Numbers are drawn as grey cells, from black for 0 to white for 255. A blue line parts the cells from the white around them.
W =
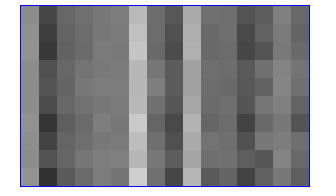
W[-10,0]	141
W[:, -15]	[71, 62, 57, 80, 85, 76, 53, 67, 82, 50]
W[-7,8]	92
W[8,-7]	165
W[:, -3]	[93, 98, 84, 113, 99, 117, 105, 120, 86, 96]
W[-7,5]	123
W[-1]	[148, 50, 90, 107, 124, 116, 206, 112, 70, 183, 90, 100, 66, 96, 120, 95]
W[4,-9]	127
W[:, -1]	[105, 100, 106, 116, 112, 100, 84, 111, 105, 95]
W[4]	[140, 85, 100, 120, 124, 124, 183, 127, 92, 162, 109, 106, 88, 99, 134, 112]
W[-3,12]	81
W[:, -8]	[87, 80, 76, 92, 92, 86, 73, 80, 93, 70]
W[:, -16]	[141, 144, 145, 140, 140, 140, 146, 142, 140, 148]
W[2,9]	177
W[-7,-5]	109
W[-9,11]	110
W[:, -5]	[110, 110, 108, 109, 106, 111, 108, 111, 113, 100]
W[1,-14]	100
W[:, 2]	[103, 100, 98, 103, 100, 103, 94, 101, 102, 90]
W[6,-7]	179
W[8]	[140, 82, 102, 118, 126, 128, 182, 120, 93, 165, 111, 113, 94, 86, 132, 105]
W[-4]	[146, 53, 94, 107, 126, 119, 201, 101, 73, 179, 102, 108, 67, 105, 120, 84]
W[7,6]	189
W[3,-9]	118

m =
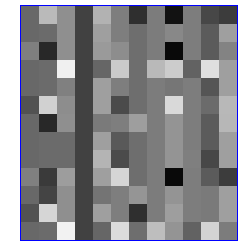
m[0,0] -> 104
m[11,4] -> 159
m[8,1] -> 107
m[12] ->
[104, 107, 242, 65, 102, 220, 110, 190, 148, 98, 211, 124]
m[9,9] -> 125
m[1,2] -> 143
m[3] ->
[104, 107, 240, 65, 102, 202, 110, 185, 204, 98, 223, 159]
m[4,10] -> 85
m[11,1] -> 214
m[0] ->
[104, 186, 143, 65, 178, 126, 47, 124, 18, 125, 71, 60]
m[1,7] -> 124
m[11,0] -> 82
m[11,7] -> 124
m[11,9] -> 125
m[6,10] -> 91
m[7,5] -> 89
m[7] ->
[104, 107, 107, 65, 159, 89, 110, 124, 148, 125, 91, 159]
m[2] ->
[127, 40, 143, 65, 154, 141, 110, 124, 9, 125, 91, 131]
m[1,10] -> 91
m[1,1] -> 107
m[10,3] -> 65
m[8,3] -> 65
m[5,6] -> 110
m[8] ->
[104, 107, 107, 65, 180, 75, 110, 124, 148, 127, 71, 159]
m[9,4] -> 159
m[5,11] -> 184
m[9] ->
[128, 58, 157, 65, 159, 213, 110, 124, 9, 125, 91, 60]
